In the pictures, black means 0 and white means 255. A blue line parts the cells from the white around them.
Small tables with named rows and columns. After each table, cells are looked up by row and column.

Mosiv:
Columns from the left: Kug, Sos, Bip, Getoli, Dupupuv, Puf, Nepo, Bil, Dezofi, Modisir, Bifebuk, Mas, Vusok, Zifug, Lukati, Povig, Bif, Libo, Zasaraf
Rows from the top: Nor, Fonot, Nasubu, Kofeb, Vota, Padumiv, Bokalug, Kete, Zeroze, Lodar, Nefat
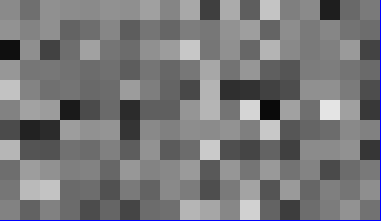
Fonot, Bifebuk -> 119
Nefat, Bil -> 108
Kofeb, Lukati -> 85
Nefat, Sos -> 98
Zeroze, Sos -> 157
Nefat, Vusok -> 209
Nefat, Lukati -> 61
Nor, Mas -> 171
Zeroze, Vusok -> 117
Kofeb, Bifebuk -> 167
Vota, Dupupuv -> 105
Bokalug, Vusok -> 127
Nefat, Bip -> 129
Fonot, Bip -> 144
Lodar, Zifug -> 84

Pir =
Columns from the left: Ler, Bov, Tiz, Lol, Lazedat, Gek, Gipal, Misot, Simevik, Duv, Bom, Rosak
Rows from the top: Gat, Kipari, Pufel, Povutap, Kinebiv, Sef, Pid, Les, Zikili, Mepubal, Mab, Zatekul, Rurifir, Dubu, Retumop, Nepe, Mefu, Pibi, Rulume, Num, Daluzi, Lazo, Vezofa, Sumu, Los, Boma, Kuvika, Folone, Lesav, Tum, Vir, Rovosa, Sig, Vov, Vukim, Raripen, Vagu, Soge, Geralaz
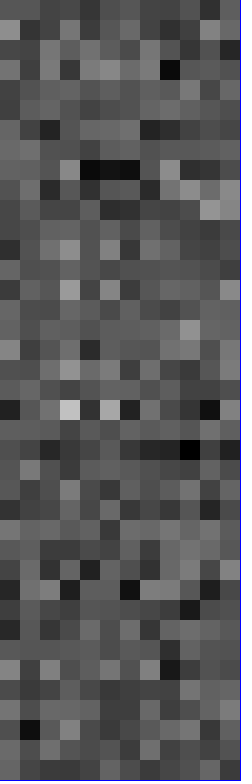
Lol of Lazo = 68
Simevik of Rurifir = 98
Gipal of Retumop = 60
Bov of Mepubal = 110
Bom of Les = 91
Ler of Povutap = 115
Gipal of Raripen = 62
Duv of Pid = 66
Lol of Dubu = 98
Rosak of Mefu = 98
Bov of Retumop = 97
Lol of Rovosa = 74
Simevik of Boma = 56
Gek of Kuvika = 57
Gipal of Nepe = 96
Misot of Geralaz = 59
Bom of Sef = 86
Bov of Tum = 112
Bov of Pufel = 68
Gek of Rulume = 123

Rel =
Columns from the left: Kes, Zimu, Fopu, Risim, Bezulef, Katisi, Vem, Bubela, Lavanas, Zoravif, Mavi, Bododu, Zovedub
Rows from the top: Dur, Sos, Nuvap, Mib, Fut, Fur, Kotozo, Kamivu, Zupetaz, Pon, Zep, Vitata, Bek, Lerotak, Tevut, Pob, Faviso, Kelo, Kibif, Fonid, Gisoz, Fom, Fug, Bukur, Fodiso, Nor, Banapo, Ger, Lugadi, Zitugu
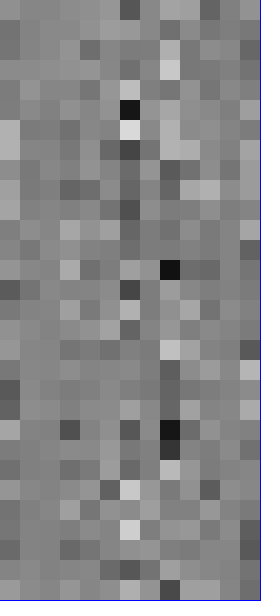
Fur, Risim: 144
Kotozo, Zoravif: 139
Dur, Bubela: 136
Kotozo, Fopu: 125
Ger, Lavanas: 127
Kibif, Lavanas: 94
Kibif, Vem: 137
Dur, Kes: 144
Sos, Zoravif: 138
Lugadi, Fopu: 130
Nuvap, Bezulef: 110
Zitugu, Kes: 154
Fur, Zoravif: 143
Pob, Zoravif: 166
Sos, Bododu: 126
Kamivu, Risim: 120
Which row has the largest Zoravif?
Kamivu

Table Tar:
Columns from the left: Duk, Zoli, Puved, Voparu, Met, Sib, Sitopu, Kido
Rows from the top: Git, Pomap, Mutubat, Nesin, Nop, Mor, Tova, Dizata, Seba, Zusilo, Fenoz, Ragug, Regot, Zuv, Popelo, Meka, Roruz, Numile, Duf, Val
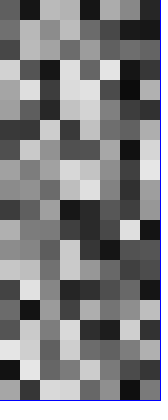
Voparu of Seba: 215
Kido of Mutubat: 100
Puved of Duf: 102
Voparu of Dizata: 80
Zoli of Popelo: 225
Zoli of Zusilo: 145

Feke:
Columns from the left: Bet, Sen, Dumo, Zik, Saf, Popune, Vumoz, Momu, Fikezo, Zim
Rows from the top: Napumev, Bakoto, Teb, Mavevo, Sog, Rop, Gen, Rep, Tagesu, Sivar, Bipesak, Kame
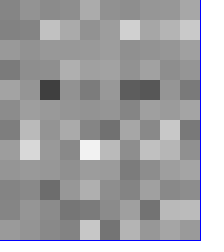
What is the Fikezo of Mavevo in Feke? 142
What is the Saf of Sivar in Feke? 175
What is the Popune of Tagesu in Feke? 155
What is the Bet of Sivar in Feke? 132
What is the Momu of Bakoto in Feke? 166
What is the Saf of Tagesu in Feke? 156
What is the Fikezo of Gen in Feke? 200
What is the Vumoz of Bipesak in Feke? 159
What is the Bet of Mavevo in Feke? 123
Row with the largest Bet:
Sog

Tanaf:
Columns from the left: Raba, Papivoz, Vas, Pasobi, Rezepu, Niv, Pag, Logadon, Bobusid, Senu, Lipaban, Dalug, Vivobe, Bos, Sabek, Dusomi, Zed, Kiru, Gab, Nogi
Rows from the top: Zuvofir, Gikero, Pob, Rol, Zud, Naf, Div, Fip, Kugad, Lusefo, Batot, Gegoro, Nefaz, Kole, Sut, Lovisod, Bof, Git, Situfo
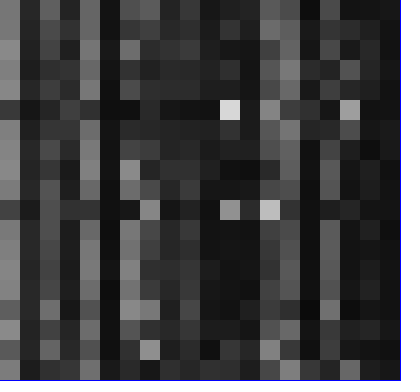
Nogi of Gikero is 19
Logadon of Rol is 33
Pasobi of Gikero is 49
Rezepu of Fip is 121
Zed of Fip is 67
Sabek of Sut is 84
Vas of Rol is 47
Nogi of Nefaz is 18
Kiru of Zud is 38
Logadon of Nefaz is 63
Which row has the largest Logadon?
Git

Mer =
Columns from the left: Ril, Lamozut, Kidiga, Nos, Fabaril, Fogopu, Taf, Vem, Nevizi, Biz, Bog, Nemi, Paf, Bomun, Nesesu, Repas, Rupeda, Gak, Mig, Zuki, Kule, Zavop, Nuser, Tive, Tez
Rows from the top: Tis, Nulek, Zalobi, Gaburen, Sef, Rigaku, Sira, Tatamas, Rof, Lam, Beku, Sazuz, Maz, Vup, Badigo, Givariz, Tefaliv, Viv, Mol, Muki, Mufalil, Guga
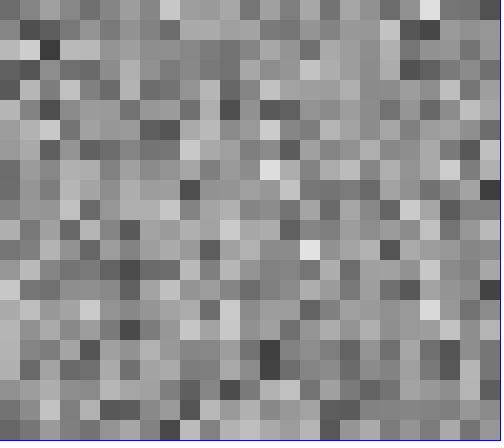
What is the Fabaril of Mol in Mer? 111
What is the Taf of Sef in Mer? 179
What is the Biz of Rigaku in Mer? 112
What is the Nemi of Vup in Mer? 182
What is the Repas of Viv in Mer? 141
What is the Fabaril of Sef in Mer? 128
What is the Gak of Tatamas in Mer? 146
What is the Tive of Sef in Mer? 117
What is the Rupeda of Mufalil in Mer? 93
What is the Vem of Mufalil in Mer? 137
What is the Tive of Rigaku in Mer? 190
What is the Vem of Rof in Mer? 138
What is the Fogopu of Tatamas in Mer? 108
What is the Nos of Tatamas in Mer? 148
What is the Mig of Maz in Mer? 178
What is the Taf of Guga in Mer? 166
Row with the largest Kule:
Beku

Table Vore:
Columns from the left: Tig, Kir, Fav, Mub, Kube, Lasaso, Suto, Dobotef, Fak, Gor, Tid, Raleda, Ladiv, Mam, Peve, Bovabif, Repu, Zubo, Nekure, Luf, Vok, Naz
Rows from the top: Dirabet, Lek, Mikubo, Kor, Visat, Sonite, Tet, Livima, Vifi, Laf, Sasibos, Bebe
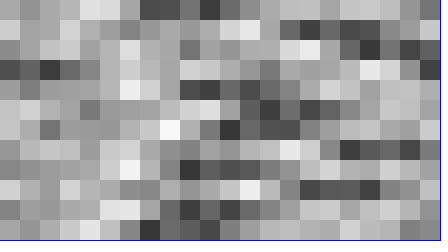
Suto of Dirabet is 166
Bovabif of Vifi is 190
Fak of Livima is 143
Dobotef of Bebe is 54
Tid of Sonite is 222
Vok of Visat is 193
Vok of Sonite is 191
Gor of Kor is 208
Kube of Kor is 134
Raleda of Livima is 148
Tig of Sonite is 195
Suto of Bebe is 134
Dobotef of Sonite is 163
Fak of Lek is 169
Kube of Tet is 154
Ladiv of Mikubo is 173
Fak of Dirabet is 79
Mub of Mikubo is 203
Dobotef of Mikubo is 177
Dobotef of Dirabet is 75

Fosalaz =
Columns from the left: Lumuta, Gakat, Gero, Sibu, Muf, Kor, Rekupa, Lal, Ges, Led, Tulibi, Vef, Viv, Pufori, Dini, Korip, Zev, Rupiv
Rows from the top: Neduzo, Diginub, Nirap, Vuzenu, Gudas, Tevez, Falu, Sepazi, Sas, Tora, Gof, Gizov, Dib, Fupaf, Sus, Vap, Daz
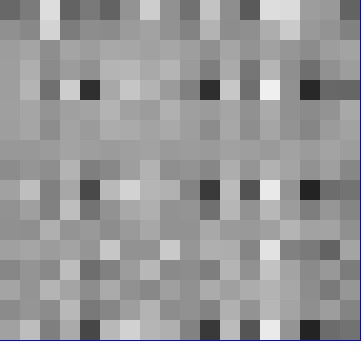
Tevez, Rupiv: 168
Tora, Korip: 35
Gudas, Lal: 179
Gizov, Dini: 180
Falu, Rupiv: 162
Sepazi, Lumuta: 152
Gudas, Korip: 40
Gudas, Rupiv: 102
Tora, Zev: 109
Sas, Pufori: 177
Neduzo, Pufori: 221
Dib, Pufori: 226
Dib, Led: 150
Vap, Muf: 121
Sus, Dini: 167
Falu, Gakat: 165
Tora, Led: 131
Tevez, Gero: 148
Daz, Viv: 85

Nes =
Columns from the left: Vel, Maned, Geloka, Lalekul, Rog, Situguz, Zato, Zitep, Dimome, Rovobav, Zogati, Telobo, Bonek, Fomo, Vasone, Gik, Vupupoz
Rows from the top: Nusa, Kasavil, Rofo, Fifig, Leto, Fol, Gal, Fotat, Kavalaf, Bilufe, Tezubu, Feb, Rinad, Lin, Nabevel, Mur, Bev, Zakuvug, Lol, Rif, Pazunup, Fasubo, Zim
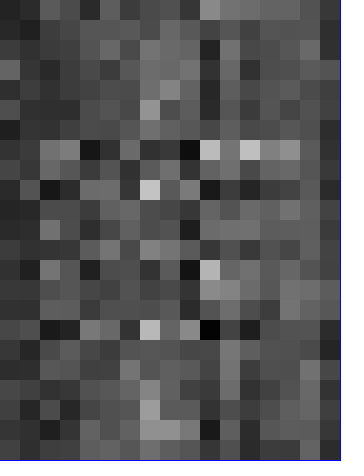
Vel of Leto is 47
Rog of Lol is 64
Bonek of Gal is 73
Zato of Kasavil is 88
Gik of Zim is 99
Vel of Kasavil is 40

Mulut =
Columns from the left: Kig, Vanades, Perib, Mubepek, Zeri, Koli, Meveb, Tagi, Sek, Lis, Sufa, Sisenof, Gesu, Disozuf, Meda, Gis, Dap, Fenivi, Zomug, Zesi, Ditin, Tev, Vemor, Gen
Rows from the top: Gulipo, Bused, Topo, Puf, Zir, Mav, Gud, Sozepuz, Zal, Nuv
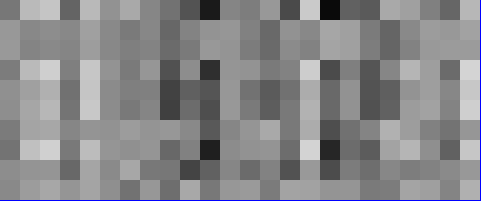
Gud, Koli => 146
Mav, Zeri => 200
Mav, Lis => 108
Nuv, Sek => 110
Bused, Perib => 141
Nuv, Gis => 162
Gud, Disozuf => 169
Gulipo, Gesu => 125
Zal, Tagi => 120
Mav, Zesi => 97
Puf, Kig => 124
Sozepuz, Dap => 38
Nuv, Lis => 168
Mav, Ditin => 156
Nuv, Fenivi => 149
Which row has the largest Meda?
Nuv

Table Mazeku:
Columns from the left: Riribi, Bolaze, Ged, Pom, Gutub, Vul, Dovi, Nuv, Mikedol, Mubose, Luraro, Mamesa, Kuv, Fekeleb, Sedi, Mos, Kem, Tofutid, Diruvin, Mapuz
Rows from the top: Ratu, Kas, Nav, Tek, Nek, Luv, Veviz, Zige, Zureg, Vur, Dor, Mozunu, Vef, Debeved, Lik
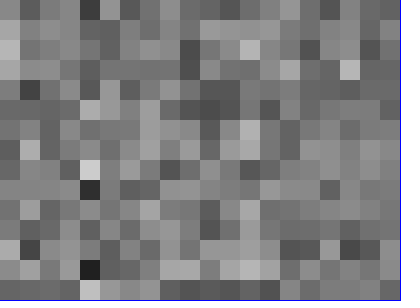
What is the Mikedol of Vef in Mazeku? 146
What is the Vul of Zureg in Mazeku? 126
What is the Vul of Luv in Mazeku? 152
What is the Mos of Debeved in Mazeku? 140
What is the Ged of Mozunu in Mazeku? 105
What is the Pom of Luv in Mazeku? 107

